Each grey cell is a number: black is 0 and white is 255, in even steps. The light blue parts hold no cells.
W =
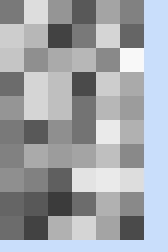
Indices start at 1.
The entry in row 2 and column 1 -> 205
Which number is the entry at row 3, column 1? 197
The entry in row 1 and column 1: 121
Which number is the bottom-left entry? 108
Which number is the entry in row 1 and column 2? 221
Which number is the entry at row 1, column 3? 149
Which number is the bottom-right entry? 74
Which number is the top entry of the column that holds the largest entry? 129
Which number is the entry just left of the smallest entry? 88
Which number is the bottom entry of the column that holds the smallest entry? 177
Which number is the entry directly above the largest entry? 101
